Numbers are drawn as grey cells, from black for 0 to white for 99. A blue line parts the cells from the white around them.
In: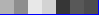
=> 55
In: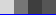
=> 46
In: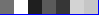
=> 99
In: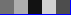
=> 67
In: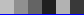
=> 56
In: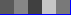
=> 52
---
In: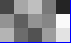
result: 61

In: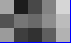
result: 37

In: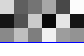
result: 61

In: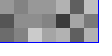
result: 37

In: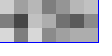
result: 67

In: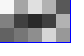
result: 83
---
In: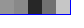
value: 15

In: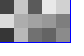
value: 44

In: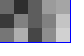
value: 27

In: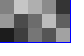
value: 46

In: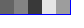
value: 22

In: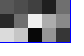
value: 3

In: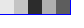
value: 17

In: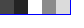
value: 99
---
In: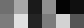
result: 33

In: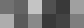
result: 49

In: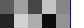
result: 57

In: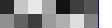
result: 51

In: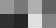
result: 51

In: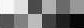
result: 3
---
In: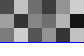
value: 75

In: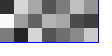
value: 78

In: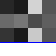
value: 33

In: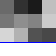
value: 28

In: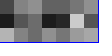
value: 65

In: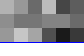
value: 22

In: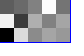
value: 59

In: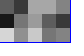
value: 51

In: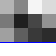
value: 17

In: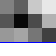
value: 25
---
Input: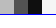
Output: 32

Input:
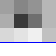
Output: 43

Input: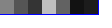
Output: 11

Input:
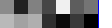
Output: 4

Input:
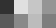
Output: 35

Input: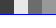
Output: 42

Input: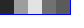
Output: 35

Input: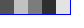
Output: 32

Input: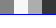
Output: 51
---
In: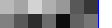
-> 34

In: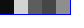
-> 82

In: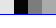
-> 2

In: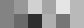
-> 41

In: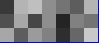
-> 36

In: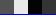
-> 90
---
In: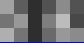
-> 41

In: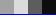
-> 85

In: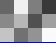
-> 44

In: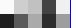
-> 66

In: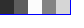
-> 98

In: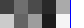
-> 61

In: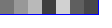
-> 81

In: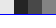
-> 14

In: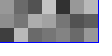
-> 51

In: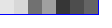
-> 21
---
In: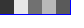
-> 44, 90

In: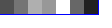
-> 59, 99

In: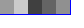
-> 25, 79

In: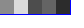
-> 30, 85

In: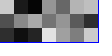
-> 45, 88

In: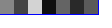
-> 6, 82

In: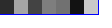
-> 49, 78

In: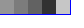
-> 38, 77

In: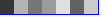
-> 60, 87

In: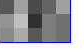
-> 19, 74
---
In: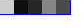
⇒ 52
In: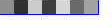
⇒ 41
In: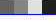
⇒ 87
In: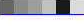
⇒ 10
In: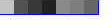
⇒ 49
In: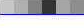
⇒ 64
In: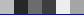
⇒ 92
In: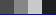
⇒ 78
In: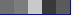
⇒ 22
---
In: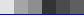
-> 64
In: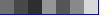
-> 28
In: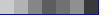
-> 69
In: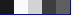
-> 97
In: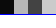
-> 71
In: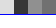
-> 21
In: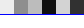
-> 55
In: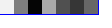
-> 49
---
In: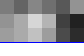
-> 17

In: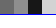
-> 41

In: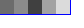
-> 42

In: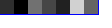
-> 13

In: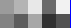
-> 32

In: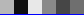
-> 27

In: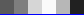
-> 35
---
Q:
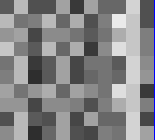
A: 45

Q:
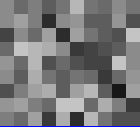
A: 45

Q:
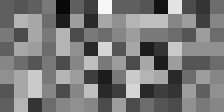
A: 56

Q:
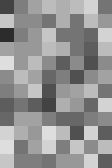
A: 59

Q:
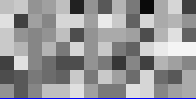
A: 52

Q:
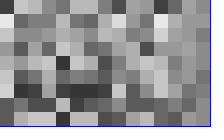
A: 35
